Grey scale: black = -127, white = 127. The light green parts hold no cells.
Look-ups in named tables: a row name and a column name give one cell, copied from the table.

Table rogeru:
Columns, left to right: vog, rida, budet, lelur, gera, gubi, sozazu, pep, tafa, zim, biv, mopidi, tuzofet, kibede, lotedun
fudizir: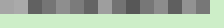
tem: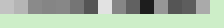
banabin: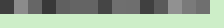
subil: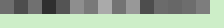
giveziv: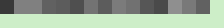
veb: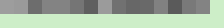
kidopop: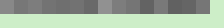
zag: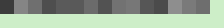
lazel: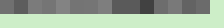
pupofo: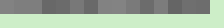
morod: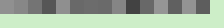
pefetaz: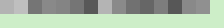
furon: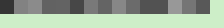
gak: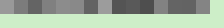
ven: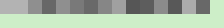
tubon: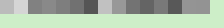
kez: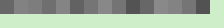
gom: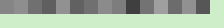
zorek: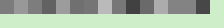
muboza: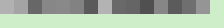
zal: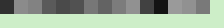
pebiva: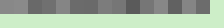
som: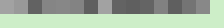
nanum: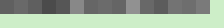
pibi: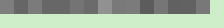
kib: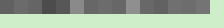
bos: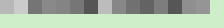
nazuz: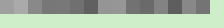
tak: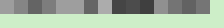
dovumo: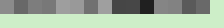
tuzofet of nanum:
-12
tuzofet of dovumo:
2
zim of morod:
-61
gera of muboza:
9
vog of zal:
-79
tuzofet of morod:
-31
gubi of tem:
-10
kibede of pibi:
-29
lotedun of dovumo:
-22
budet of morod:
-11
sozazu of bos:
-42
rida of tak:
5
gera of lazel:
3
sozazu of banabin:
-27
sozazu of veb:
-32

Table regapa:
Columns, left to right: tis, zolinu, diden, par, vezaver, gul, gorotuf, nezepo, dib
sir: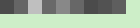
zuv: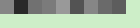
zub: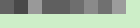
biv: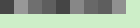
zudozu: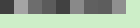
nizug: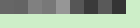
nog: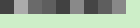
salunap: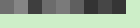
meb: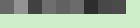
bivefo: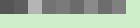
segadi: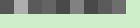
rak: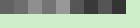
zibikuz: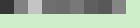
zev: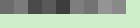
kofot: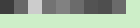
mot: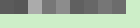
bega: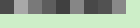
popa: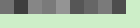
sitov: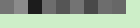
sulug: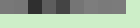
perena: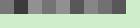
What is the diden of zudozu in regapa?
-18
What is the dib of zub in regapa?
28
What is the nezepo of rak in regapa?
-42
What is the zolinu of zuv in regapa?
-86
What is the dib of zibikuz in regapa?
5
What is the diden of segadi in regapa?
-37
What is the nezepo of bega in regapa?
-46
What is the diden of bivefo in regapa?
53
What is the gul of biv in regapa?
7
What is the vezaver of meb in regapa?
-30
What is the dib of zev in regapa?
9
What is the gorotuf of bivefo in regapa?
10
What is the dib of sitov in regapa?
-24
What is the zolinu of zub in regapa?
-54
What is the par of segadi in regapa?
-27
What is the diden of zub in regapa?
25

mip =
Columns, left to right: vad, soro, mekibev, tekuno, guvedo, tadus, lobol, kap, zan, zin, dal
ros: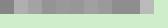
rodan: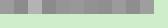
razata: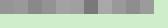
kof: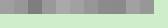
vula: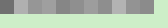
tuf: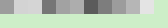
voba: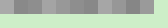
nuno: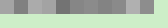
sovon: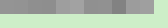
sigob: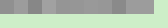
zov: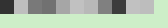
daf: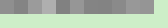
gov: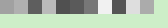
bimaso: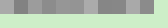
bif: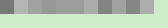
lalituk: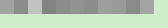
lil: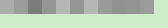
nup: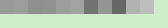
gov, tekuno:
58
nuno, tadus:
6
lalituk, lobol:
12
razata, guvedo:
34
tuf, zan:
28
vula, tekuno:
31
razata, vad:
21
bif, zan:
33
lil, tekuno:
21
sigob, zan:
10
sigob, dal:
28
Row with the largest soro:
tuf

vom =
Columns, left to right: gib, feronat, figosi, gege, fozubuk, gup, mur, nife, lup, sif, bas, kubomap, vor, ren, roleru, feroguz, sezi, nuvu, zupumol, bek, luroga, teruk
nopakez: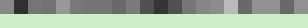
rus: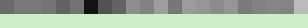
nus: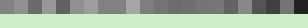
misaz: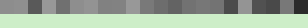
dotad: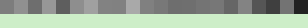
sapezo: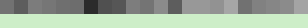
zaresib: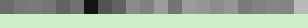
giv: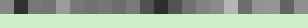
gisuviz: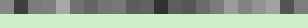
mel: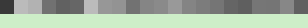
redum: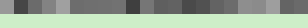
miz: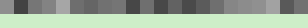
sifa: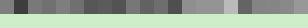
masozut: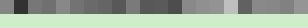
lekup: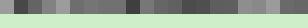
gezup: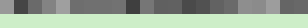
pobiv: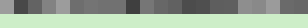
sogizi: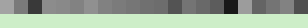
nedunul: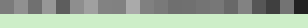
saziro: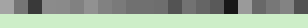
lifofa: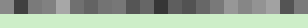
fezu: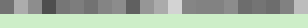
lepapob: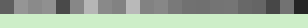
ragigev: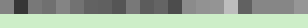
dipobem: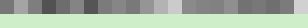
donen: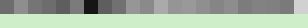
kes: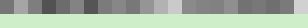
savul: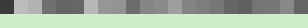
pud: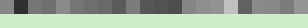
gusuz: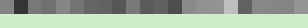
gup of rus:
-12
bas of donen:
10
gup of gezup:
-17
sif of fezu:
-31
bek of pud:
8
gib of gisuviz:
7
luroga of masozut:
1
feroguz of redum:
-28
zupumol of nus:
-43
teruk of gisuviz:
-2
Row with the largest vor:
fezu

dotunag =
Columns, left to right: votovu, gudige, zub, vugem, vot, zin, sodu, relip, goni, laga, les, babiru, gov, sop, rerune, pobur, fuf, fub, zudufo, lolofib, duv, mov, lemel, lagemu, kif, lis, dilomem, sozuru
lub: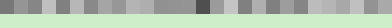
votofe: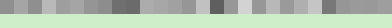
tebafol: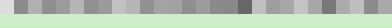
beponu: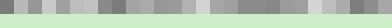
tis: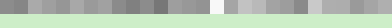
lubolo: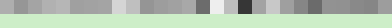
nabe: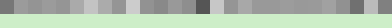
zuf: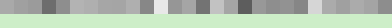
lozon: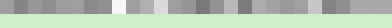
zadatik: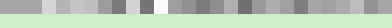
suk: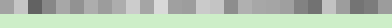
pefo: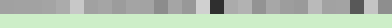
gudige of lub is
21
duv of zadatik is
32
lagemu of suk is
66
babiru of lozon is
90
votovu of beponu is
-4
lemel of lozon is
70
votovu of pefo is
33
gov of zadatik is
30
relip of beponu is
10
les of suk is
37
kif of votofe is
22
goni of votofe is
-16
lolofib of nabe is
25
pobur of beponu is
38
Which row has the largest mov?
tebafol

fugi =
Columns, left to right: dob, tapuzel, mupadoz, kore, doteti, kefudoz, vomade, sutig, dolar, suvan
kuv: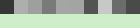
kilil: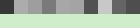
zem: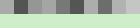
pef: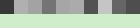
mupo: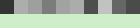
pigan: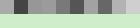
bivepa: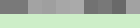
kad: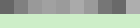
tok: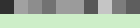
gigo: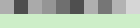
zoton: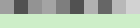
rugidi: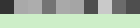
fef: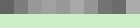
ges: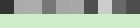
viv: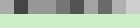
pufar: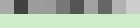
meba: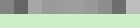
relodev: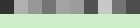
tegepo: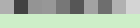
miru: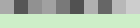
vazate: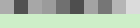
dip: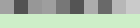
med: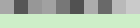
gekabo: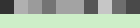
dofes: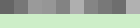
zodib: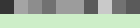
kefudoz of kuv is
36
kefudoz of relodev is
28
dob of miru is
41
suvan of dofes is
49
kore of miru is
33
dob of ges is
-75
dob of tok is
-79
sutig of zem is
-18
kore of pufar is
27
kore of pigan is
27
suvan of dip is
74
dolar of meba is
-17
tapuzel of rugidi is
41
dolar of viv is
49
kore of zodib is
-14
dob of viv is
43
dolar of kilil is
-27
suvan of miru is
77
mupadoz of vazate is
39
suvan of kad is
46

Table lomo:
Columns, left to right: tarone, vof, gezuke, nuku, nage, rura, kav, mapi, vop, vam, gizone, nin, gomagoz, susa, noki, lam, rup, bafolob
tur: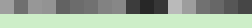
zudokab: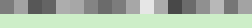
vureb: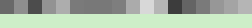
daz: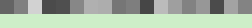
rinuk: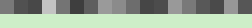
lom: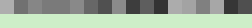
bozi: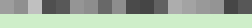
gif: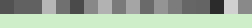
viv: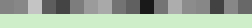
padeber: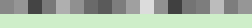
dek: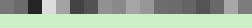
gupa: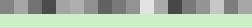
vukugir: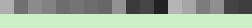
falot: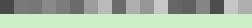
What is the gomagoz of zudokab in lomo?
-55
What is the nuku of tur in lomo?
19
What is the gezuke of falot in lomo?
-8
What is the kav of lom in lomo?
-24
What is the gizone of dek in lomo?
23
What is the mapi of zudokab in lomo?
-20
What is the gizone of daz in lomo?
-57
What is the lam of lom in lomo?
39
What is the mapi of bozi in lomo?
-23

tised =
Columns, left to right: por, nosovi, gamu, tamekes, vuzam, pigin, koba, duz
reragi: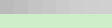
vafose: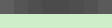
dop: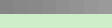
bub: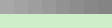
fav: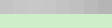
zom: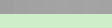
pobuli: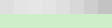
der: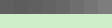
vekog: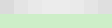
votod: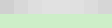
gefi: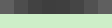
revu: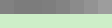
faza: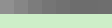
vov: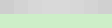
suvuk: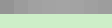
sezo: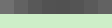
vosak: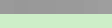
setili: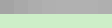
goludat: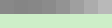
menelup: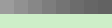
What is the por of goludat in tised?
8
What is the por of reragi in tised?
59
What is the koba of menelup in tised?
-25
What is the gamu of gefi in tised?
-61
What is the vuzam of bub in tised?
18
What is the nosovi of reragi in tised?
63
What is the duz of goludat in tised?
57
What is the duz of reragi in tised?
80
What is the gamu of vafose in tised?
-48
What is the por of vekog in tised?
91
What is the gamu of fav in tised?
72
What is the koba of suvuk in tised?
32
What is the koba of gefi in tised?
-46
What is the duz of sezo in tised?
-29
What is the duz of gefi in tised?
-32
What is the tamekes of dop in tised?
12
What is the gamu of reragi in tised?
68
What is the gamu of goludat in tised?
7

